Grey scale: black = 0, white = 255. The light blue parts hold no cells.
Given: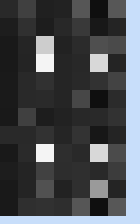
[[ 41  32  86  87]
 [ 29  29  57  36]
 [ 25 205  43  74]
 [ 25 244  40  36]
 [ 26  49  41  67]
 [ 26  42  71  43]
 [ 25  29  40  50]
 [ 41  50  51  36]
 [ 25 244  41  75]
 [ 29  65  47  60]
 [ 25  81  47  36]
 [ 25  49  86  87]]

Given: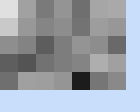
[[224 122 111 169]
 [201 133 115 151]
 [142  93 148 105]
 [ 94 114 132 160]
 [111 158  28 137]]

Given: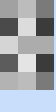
[[161 122]
 [ 74  59]
 [213 172]
 [ 92  59]
 [179 122]]

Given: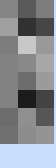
[[133 125]
 [160  70]
 [125 153]
 [130 167]
 [129 155]
 [129  67]
 [108  86]
 [112 148]]

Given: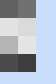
[[ 97]
 [226]
 [180]
 [ 74]]

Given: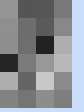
[[149  86]
 [143  90]
 [142  34]
 [ 38 152]
 [174 200]
 [130 141]]

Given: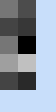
[[118]
 [ 68]
 [118]
 [159]
 [ 68]]

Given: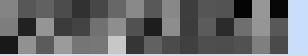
[[132  97  49 103  88  61  83 151]
 [125 149  67 142  29  60  43 149]
 [ 24  91 117 199  97  64  77 127]]
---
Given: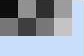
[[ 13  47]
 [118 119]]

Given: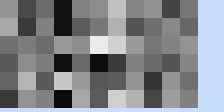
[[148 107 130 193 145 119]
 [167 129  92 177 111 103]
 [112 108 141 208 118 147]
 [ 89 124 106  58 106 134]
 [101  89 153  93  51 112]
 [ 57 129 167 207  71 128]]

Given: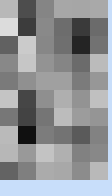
[[184 133 166]
 [220 137  58]
 [ 97 135  36]
 [136 147 107]
 [122 160 123]
 [196 143 147]
 [119 117 156]
 [186 124  90]
 [183 195 129]
 [ 99 171 140]]

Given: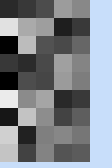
[[ 42  76 136]
 [225 158  57]
 [  1  82 102]
 [ 56  73 132]
 [  0  70 125]
 [235 165  57]
 [ 22 141  94]
 [208 127 118]
 [196 131  91]]

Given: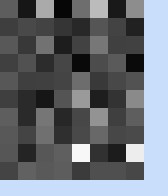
[[ 93 170 110  25]
 [ 62  67  40  67]
 [ 88 114  66  64]
 [ 64  44   9  90]
 [ 87  64 109  72]
 [ 63  22 154  51]
 [ 94 118  71  63]
 [ 88 112  73  71]
 [ 86  87 247  28]
 [ 68  89  59  79]]

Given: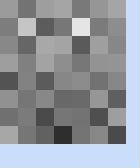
[[155 158 121 165]
 [125  92 229 141]
 [136 168  90 135]
 [158 163 119 148]
 [ 83  91 140 135]
 [145 136 106  95]
 [112  74 115 158]
 [167  97 116  74]]

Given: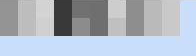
[[148 211 113 205 186]
 [148 208 140 192 186]]

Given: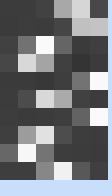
[[ 60  66 214]
 [ 59  60 192]
 [ 65 250  59]
 [ 71 164  52]
 [ 59  56 115]
 [ 60 216  65]
 [ 61  60  99]
 [ 63 225  61]
 [103 116  60]
 [ 62 135  88]]

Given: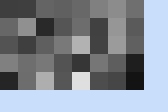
[[ 62 100 104 140]
 [103  41 109 150]
 [ 83  95 178 155]
 [128 120  54  94]
 [ 37 174 223  70]]
